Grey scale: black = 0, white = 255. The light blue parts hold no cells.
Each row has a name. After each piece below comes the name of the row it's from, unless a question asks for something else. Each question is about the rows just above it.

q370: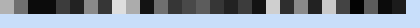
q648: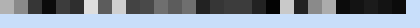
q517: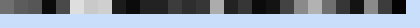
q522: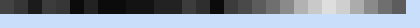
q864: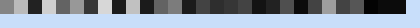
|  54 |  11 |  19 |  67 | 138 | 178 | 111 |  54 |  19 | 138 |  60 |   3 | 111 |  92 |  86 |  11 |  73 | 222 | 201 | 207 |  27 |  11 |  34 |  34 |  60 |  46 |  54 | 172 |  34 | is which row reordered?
q517
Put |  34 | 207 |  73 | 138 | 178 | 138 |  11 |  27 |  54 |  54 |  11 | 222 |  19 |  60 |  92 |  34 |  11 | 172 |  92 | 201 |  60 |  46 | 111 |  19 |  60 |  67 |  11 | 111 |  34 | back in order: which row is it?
q522
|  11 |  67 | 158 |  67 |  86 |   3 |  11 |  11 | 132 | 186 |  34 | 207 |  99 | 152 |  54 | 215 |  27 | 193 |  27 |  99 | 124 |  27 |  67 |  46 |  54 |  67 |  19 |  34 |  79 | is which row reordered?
q864
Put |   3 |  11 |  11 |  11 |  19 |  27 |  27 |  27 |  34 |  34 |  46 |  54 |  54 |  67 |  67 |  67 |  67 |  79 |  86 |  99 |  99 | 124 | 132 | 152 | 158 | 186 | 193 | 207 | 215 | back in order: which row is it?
q864
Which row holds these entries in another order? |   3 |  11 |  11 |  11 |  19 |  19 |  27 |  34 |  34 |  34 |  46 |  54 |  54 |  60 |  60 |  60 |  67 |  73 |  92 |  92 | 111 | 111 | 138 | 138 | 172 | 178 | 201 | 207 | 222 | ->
q648
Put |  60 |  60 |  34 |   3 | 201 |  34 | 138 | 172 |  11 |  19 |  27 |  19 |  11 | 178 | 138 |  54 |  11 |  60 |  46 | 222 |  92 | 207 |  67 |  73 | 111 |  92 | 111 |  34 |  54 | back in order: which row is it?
q648
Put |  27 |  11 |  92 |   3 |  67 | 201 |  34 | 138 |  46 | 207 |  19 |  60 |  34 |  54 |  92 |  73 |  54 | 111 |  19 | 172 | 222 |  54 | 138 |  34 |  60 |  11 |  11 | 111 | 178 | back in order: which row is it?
q370

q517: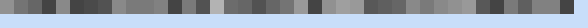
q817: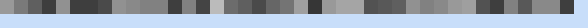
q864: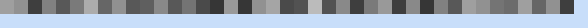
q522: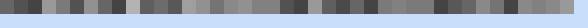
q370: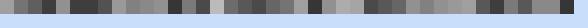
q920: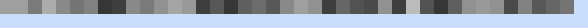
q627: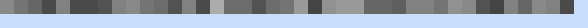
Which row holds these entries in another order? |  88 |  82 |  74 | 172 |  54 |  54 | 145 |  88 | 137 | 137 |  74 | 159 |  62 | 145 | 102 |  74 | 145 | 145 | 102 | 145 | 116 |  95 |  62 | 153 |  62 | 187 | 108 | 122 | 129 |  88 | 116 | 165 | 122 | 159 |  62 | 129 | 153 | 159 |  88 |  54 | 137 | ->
q370
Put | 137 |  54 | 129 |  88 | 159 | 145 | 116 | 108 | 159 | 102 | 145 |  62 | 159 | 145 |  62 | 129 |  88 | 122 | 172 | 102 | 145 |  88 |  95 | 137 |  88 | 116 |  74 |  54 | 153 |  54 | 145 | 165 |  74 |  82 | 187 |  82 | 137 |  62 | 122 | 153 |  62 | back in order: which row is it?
q864
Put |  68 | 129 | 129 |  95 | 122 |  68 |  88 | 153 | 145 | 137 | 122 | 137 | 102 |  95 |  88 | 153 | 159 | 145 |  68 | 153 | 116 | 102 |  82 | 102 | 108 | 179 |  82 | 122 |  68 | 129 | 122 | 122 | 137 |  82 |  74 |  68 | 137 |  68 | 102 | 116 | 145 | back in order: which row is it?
q517

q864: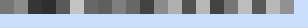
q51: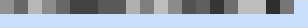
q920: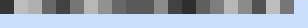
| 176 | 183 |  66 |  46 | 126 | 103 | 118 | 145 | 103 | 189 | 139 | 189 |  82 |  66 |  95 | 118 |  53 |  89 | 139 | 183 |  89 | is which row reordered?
q920
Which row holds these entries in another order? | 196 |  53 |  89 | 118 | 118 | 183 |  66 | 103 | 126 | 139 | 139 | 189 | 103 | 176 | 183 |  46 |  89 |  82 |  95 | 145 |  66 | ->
q864
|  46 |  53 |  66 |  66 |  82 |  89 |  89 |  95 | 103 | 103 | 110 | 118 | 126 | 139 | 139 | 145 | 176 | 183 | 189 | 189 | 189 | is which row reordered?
q51
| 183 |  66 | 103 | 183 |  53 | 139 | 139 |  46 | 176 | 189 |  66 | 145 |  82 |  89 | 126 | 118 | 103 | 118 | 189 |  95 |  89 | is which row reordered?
q920

